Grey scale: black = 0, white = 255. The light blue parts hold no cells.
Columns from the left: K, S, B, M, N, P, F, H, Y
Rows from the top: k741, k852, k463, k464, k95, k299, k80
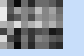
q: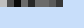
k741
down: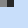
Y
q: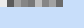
k852
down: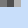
N
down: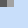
H
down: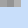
H
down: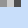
P

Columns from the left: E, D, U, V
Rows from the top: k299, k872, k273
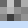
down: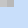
D
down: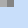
V
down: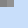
V
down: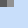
U
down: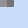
U

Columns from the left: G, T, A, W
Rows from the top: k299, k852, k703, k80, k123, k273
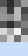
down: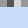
G
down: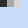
T
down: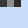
T
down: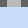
A
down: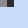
T
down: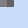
W

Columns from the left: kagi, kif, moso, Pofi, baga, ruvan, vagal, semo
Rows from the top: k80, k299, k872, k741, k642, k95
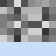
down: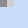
kagi
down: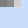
kagi
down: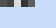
vagal
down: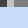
kagi

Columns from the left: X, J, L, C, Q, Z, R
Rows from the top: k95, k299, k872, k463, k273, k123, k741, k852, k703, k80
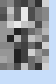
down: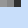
Z
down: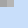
R
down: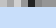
J

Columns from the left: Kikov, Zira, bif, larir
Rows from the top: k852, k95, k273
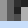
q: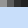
k852
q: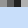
k95
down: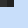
bif
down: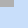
larir

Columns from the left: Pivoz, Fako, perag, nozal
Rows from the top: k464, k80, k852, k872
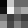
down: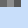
perag
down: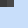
Fako
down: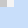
Fako
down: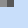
perag
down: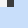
Fako
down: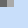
nozal

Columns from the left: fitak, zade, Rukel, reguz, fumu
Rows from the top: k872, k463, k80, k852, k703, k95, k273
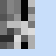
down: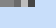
zade
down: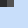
fitak
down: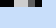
reguz
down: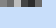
zade
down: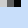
reguz
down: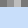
Rukel

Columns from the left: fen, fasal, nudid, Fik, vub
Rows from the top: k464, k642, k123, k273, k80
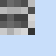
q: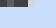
k123
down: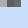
fasal
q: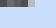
k464
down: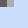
nudid
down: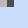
vub

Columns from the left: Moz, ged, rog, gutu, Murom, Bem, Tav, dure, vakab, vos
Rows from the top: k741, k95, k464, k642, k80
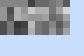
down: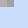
Tav
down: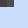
gutu
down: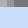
Bem
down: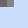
dure
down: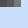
ged

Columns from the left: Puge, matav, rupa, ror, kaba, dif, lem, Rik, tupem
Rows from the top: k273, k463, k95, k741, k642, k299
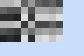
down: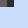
Puge
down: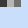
kaba

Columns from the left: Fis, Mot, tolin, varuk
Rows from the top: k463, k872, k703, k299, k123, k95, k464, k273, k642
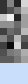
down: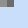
Mot
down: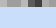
varuk

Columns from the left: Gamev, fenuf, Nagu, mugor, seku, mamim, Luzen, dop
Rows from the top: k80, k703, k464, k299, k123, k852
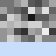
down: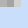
fenuf
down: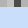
Nagu
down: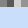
mamim
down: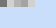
fenuf

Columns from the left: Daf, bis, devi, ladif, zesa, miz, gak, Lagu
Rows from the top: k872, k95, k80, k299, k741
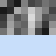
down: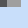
miz
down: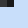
gak

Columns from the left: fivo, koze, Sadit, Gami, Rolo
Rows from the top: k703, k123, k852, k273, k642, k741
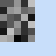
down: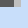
koze
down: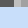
koze
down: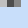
Rolo

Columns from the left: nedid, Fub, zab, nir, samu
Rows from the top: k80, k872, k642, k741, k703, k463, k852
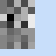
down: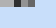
nir
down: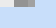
samu
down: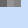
nedid

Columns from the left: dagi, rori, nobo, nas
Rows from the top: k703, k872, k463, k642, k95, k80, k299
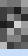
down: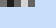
nobo
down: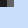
nobo
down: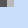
dagi

